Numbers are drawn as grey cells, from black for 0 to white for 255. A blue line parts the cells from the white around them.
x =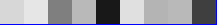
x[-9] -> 215
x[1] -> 230
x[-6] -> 185
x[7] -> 185

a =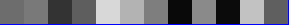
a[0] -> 109
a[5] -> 179
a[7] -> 9
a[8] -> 138

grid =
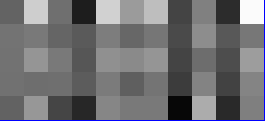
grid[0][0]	99
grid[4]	[98, 151, 69, 39, 134, 121, 121, 7, 172, 41, 127]
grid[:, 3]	[29, 90, 86, 92, 39]
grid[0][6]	190
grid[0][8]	128
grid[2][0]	114
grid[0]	[99, 206, 111, 29, 209, 155, 190, 68, 128, 44, 251]
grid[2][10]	157
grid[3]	[113, 110, 111, 92, 123, 95, 116, 60, 131, 66, 132]
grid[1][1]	121
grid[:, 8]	[128, 141, 109, 131, 172]
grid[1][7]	74

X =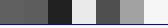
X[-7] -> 96
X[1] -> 93
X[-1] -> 246
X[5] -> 162

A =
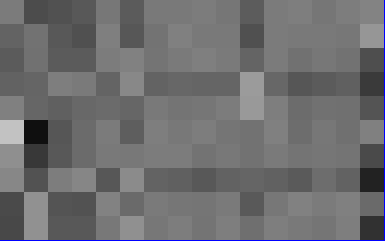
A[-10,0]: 123
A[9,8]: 116
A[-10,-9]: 121
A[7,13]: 109
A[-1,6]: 119
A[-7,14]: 96
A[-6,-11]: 102
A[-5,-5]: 128
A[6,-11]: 120
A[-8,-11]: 129
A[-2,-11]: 106
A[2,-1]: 78
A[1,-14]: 88
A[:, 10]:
[92, 80, 100, 155, 153, 114, 114, 101, 89, 111]
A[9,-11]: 144
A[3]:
[98, 101, 126, 122, 100, 136, 99, 103, 101, 101, 155, 103, 86, 91, 96, 58]
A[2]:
[91, 113, 91, 91, 124, 129, 116, 122, 127, 122, 100, 123, 113, 119, 114, 78]
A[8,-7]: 122
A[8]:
[74, 145, 84, 82, 130, 106, 122, 118, 117, 122, 89, 119, 129, 123, 128, 106]
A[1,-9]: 128
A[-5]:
[194, 15, 86, 107, 123, 94, 126, 120, 125, 117, 114, 128, 109, 119, 112, 128]
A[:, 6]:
[121, 115, 116, 99, 121, 126, 124, 99, 122, 119]
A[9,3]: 88
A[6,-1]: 74
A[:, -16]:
[123, 99, 91, 98, 128, 194, 143, 135, 74, 72]
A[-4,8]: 115
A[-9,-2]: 119
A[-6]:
[128, 102, 96, 104, 107, 102, 121, 116, 118, 124, 153, 126, 108, 113, 112, 84]
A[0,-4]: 126

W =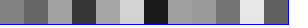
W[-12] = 129
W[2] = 161
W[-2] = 231
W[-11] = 103

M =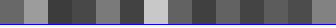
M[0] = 105
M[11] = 93
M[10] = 68

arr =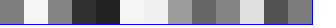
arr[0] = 127
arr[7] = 155
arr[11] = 83

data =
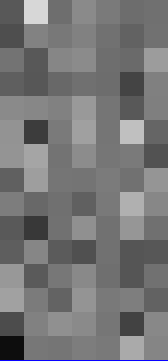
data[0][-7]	88
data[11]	[152, 90, 119, 137, 111, 85, 113]
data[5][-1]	101
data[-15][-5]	110
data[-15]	[88, 215, 110, 138, 122, 109, 112]
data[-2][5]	66
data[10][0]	94
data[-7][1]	104
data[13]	[76, 129, 144, 138, 118, 66, 136]
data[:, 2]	[110, 120, 134, 104, 129, 122, 115, 117, 112, 113, 91, 119, 99, 144, 117]
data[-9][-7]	148
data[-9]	[148, 165, 115, 140, 118, 122, 82]
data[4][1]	135
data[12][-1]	98
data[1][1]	130
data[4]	[138, 135, 129, 153, 117, 88, 127]
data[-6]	[89, 56, 113, 144, 113, 150, 112]
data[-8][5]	113
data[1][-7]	78
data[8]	[125, 104, 112, 96, 121, 176, 135]
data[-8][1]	158
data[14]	[13, 119, 117, 125, 121, 170, 133]
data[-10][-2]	192
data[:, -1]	[112, 113, 156, 128, 127, 101, 82, 149, 135, 112, 87, 113, 98, 136, 133]

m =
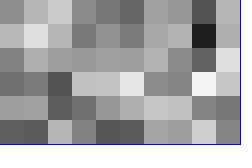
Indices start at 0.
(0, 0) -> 142
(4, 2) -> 93
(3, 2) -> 82
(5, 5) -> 92
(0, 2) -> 203
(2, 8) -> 98
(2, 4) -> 160
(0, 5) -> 101
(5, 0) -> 95
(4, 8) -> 131
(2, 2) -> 157
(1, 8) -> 30
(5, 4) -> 86
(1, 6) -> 168
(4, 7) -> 192
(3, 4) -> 195
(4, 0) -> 158
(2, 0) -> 130
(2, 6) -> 179
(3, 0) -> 113

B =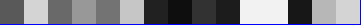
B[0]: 89
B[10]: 242
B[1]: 212
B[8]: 50
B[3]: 152
